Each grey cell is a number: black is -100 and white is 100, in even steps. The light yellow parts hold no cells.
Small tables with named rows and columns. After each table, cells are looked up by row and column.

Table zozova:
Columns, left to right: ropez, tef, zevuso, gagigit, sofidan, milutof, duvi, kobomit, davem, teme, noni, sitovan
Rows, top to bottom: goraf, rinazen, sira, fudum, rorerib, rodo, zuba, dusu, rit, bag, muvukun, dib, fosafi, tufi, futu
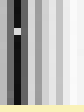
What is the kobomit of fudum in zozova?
81
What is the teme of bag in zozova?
85
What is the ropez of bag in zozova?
46
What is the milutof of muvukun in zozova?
23
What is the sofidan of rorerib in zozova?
69
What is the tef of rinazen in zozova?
-17
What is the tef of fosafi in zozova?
-17
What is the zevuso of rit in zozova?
-87
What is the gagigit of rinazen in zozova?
-22

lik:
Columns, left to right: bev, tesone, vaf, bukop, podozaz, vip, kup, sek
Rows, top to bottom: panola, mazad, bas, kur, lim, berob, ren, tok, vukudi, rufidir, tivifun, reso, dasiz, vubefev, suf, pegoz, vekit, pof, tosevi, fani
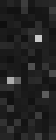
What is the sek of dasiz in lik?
-84
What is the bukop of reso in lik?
-83
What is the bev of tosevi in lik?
-74
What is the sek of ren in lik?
-78
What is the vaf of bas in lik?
-83
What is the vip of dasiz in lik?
-81
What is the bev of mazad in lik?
-81
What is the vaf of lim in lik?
-81
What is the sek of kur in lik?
-75
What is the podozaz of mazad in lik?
-85
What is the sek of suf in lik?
-75
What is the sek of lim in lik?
-84
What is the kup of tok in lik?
-74
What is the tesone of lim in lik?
-81
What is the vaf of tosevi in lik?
-79
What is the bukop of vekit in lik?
-75

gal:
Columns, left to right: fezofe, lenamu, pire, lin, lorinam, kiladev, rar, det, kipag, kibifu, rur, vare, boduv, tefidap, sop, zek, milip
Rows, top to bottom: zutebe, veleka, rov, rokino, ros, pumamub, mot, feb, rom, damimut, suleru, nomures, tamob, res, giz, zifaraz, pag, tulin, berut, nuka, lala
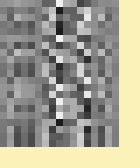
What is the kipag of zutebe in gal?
88
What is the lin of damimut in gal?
-11
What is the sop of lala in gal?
-36
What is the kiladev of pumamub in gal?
8
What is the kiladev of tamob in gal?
5
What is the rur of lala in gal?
17
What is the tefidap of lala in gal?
8
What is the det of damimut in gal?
5
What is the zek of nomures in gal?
-20
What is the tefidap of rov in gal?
9
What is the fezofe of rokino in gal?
-7

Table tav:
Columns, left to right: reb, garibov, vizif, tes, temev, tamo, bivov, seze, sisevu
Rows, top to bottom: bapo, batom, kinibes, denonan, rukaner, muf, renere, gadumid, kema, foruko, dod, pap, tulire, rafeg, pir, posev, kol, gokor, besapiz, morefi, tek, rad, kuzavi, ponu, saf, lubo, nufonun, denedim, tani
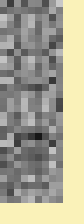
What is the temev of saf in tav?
-12
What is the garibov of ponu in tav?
-17
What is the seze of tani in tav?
10
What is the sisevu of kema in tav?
16
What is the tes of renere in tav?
12
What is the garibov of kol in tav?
-3
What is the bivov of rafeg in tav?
25
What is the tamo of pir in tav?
-6
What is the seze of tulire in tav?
29
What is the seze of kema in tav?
-38
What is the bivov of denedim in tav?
8
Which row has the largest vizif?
denedim

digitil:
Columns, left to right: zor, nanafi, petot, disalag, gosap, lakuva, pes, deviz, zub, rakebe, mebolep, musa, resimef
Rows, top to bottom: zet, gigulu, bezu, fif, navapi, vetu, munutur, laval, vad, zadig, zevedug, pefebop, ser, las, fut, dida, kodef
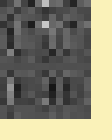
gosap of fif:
-77
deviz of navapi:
-7
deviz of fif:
-19
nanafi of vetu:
-62
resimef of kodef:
-39
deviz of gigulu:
-49
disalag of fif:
-48
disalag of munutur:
-30
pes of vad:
-57
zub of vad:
-44
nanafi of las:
2
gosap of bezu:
-34
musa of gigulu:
-42
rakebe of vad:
-34
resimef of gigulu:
-43
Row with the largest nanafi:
ser

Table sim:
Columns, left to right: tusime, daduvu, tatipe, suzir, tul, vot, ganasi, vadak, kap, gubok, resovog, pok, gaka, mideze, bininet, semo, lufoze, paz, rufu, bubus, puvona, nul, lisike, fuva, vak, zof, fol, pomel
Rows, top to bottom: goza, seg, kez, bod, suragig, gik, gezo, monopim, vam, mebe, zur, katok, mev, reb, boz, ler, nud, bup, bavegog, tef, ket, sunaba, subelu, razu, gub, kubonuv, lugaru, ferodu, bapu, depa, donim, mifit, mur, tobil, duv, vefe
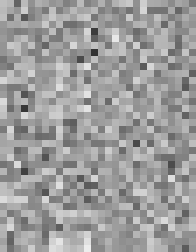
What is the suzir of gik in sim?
48
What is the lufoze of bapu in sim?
31
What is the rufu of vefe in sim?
10
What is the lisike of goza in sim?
32
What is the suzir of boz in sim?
44
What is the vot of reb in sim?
35
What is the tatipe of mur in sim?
17
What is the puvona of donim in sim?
6
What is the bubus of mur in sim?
7
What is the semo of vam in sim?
20
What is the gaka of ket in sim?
21
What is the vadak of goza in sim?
16
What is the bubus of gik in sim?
-6
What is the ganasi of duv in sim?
-4
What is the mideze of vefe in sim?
7
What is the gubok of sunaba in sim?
59
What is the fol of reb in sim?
44
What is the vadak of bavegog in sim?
-7
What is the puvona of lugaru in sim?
18

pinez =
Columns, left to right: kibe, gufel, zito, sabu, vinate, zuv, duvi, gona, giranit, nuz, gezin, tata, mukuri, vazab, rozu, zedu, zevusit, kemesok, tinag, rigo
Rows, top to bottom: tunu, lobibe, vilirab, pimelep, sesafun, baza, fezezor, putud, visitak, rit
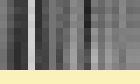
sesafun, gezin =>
16
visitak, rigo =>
11
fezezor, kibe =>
-9
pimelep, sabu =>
-53
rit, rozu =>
-8
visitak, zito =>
-65
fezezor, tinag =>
3
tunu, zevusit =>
-13
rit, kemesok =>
-5
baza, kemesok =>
1
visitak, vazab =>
40
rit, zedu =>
17
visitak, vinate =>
58

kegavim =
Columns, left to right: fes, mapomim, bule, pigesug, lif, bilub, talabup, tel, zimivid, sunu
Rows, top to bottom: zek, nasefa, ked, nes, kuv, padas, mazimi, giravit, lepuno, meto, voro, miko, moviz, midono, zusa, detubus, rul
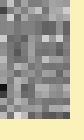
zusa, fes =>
27
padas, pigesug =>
-24
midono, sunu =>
22
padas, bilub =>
6
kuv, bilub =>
-9
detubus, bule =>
5

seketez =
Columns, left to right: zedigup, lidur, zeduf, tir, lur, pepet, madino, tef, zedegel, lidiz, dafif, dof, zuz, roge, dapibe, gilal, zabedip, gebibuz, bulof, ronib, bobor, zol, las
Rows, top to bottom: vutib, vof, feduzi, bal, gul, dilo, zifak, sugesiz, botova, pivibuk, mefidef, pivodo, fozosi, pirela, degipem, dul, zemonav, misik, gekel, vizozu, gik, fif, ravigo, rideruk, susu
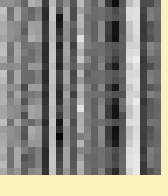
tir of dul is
-8
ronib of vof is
76
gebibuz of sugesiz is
-27
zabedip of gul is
-84
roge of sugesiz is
-15
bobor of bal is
-54
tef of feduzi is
54
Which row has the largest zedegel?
vutib

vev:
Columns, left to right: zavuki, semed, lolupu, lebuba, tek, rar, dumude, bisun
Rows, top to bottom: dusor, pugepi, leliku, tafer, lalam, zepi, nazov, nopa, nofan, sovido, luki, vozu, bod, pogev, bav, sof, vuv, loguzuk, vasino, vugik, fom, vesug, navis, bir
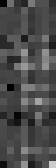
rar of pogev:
-42
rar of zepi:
-38
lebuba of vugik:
-30
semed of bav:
-48
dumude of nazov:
-38
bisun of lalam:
-49
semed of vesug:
-24
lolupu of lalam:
-41

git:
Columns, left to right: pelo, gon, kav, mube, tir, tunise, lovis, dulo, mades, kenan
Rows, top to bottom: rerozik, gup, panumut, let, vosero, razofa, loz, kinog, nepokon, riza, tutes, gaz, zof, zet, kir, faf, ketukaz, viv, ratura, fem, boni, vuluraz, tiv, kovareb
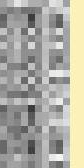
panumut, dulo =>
12
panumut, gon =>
22
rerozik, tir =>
36
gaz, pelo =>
42
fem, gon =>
11
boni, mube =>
8
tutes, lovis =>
39
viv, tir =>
-22
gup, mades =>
58
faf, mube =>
5

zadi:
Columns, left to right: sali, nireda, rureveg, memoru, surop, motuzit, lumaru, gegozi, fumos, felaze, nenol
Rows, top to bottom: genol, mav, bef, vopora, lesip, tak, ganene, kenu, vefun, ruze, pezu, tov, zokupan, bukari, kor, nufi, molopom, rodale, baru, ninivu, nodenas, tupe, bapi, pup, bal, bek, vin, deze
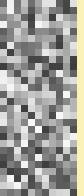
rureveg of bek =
-46
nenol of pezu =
-22
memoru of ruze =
2
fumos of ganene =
-50
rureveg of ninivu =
-24
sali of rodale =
82
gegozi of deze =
60
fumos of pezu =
86
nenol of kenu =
61
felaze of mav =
-46
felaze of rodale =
-21
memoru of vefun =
29
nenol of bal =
-4
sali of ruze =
-52
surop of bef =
-49
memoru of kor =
27
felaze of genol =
-45
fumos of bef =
74

